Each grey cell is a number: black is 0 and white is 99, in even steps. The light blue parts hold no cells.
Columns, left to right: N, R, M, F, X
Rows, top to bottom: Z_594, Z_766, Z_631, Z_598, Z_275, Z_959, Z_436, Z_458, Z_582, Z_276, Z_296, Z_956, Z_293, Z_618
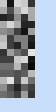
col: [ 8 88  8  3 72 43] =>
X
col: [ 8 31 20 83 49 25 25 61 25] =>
R
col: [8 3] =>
X

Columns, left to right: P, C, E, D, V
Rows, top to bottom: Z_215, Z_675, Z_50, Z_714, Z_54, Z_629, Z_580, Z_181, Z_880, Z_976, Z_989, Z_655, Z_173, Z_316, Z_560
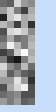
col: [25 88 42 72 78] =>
E
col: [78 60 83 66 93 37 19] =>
C
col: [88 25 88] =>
E
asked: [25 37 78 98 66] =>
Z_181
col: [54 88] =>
E
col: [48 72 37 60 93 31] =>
D

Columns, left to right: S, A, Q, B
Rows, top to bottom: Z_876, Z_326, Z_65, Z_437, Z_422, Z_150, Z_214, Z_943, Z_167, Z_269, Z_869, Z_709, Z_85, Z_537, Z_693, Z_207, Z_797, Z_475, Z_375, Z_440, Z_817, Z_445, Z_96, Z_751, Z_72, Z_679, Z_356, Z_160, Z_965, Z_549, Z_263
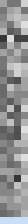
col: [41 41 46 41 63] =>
S
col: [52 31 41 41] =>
Q
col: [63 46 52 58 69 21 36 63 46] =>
S
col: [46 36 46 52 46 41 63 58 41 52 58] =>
A
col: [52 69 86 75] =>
B

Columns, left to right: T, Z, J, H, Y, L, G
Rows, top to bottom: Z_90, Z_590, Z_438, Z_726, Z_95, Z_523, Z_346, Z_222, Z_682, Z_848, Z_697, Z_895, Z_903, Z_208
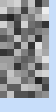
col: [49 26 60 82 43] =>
H
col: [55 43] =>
H
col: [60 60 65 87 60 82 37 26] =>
G
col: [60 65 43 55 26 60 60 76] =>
Z
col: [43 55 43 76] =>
H
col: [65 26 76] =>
L

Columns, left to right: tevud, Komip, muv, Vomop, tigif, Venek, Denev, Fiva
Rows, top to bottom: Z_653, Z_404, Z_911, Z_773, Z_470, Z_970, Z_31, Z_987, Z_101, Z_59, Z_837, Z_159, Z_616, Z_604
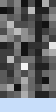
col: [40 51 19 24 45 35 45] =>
tigif
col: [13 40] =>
Denev
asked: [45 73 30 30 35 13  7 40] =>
Z_773
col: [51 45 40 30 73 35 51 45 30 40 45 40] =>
muv
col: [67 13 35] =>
Denev

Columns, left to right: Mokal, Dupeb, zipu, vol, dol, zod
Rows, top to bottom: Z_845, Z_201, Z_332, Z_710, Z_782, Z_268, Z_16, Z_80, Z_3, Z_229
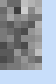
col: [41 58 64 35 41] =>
Dupeb
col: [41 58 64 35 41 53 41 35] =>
Dupeb
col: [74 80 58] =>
vol
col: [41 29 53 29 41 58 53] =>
vol
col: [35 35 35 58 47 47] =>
zipu

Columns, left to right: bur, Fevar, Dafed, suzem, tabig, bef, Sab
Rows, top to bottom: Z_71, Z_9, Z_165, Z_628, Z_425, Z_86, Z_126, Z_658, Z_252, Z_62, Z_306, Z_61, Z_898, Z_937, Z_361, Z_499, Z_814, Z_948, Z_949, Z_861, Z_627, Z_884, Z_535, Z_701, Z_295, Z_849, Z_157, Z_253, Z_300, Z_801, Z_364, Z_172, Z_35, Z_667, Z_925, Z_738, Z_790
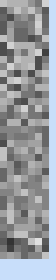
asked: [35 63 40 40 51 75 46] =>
Z_425
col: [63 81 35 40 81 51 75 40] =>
Fevar
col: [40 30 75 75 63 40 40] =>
bur
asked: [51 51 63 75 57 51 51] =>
Z_253
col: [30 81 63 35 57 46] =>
suzem
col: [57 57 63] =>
Fevar
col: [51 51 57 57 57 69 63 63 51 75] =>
tabig

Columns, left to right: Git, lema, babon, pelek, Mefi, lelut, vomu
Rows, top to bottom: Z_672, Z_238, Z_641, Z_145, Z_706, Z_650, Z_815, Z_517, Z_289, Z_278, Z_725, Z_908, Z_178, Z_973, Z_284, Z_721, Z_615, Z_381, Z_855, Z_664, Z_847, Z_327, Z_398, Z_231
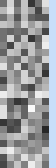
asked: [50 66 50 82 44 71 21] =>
Z_725
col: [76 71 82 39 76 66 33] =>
pelek
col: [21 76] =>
Mefi
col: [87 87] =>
Git
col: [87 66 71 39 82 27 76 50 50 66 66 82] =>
lema
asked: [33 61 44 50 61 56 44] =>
Z_847

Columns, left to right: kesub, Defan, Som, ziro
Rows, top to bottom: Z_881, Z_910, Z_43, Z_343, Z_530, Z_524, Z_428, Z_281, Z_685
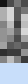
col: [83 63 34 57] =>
ziro
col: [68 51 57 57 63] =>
kesub

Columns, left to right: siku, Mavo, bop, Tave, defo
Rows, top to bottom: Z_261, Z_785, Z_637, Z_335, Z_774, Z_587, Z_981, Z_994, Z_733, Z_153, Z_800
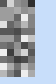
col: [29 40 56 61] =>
bop
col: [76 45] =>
defo
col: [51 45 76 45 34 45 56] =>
defo
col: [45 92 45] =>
siku
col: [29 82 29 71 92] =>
Tave

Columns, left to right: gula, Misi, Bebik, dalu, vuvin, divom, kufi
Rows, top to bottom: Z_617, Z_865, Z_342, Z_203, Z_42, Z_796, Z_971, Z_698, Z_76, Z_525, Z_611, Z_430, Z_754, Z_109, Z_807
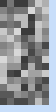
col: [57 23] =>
Bebik
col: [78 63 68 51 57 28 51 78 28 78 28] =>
kufi
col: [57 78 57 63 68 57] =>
Misi
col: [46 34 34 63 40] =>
divom
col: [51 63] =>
gula

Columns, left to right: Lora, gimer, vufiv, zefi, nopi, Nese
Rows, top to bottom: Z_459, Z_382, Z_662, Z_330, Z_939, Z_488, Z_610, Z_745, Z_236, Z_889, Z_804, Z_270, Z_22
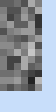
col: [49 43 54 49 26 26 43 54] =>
gimer
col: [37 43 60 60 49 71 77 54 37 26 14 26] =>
nopi
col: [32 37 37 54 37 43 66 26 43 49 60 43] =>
vufiv
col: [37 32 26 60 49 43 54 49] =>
gimer
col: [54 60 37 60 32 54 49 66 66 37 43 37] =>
zefi

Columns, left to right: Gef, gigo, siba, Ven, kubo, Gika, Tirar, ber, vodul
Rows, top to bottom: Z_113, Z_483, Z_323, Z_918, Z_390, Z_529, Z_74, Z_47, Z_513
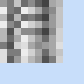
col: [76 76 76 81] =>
vodul
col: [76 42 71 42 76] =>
siba
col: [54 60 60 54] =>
ber
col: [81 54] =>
kubo
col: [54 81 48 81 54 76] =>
kubo

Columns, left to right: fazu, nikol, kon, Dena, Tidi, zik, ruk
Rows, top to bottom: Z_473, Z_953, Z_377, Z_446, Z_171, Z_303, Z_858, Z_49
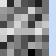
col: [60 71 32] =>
Dena
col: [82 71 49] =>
kon
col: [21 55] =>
nikol

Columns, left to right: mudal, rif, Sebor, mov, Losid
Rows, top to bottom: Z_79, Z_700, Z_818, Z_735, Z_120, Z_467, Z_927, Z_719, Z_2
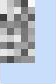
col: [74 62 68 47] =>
Losid
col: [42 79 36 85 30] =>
rif

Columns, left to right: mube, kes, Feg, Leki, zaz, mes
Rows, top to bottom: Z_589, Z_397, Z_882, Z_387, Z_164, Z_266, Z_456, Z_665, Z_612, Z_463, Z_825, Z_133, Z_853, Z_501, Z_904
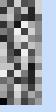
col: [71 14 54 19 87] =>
Feg
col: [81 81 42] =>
mes
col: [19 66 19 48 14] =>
mube
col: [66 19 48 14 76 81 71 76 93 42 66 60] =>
mube
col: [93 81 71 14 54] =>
Feg
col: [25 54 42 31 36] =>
kes
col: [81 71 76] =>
mube

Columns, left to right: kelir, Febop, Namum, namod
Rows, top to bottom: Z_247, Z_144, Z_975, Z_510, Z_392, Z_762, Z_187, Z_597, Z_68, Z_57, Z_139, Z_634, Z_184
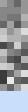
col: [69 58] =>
namod
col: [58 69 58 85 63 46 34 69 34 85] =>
namod
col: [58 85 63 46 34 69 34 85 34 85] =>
namod
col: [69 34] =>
namod
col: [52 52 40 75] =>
kelir

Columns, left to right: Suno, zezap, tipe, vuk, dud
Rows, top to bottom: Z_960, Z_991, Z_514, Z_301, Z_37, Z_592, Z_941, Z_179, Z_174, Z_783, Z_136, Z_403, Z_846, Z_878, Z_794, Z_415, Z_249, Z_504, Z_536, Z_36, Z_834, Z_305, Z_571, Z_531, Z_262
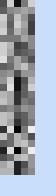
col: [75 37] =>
Suno
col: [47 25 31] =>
tipe
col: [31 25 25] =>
dud
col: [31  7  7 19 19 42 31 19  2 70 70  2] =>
tipe
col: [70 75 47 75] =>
Suno
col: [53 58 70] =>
dud

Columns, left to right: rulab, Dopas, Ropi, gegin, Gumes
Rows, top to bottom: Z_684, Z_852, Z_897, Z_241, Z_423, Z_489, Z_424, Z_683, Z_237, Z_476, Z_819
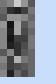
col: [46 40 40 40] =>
Gumes
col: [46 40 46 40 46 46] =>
Gumes
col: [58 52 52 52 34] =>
rulab

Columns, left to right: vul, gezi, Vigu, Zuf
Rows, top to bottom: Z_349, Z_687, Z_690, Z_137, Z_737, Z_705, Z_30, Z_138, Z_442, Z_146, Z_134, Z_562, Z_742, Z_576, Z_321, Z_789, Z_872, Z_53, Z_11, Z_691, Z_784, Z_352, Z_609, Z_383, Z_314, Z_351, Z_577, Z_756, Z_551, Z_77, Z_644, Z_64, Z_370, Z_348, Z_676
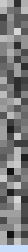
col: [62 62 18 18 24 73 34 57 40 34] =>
Vigu
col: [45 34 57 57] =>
Zuf
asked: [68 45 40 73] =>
Z_687

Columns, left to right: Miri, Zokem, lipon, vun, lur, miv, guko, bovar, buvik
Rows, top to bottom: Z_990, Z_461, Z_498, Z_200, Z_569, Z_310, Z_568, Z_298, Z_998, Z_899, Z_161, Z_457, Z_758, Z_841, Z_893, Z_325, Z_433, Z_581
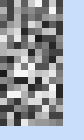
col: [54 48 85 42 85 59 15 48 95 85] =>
lur
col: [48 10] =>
miv

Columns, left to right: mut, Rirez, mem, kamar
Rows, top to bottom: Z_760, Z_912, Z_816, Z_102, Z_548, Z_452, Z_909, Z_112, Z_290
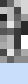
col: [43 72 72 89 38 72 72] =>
Rirez
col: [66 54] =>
kamar

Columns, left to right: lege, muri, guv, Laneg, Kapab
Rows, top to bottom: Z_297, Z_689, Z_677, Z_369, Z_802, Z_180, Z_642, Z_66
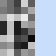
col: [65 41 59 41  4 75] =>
Kapab
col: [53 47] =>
lege

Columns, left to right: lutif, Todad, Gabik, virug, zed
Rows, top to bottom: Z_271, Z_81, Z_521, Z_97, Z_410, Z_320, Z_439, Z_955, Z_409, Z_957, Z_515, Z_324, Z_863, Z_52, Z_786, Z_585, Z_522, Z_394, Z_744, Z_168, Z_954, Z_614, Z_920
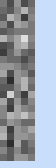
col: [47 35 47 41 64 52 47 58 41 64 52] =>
zed
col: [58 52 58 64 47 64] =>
Gabik

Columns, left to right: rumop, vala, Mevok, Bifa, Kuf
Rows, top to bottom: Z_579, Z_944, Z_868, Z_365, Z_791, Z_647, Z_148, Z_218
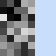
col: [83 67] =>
Bifa
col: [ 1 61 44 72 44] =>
Mevok
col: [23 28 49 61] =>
rumop
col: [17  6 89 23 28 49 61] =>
rumop
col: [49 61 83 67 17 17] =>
Bifa

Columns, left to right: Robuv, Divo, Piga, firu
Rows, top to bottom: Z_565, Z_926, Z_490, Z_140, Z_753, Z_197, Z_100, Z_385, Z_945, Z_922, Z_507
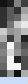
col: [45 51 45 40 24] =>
Robuv
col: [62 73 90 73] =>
firu
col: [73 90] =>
firu
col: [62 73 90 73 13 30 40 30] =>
firu

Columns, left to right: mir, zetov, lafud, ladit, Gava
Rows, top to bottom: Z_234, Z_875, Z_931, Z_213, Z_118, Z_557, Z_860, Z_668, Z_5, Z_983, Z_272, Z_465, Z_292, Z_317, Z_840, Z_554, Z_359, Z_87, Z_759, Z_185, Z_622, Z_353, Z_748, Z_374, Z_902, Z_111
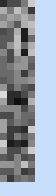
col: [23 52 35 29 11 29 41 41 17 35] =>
ladit
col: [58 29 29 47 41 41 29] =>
zetov
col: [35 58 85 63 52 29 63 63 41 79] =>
mir

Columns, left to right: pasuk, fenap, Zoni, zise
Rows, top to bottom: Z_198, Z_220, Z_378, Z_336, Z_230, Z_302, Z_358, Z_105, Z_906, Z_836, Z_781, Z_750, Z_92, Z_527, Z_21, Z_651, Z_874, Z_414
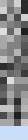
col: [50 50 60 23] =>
fenap
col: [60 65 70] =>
zise
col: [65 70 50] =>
zise

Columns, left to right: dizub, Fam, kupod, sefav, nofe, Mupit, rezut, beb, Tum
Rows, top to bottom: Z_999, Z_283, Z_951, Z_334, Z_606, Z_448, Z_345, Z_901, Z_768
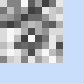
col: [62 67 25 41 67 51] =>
sefav
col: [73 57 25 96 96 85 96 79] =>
Fam
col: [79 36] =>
beb
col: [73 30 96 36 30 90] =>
nofe
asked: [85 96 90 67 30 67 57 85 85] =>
Z_606

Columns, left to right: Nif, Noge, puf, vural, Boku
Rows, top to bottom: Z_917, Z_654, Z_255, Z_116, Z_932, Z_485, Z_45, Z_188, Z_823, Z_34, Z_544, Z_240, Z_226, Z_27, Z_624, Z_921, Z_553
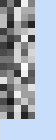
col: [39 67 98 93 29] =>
vural
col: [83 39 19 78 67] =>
puf
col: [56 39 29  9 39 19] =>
Noge
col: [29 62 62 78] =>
vural
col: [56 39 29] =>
Noge

